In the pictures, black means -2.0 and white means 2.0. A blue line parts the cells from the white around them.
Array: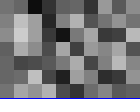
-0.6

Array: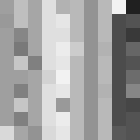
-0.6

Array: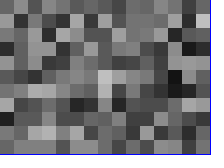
-1.0

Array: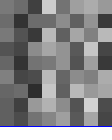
0.6

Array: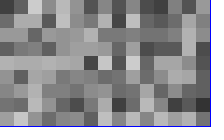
0.8

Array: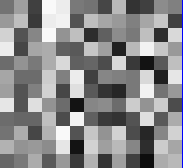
0.7

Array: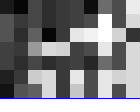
-0.8

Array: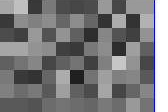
0.4
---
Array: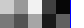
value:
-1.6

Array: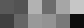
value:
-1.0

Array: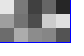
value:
-1.0

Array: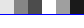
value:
-0.8

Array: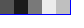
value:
-0.7

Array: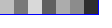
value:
-0.5

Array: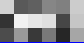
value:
-1.2
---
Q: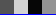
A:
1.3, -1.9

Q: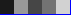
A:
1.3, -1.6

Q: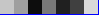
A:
1.4, -1.8

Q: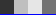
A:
1.6, -1.2

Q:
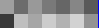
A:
1.3, -1.1

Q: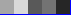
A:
1.4, -1.4

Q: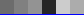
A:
1.2, -1.4

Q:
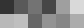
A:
1.4, -1.2

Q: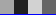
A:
1.3, -1.5
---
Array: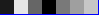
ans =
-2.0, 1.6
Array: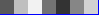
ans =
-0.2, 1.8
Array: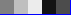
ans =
1.7, 1.7
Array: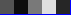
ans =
-0.1, 1.5
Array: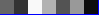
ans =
0.8, 1.9
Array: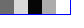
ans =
-1.9, 2.0
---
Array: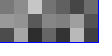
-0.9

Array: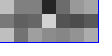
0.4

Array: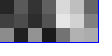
1.0

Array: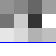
-0.4

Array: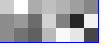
0.5

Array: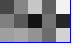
-0.5
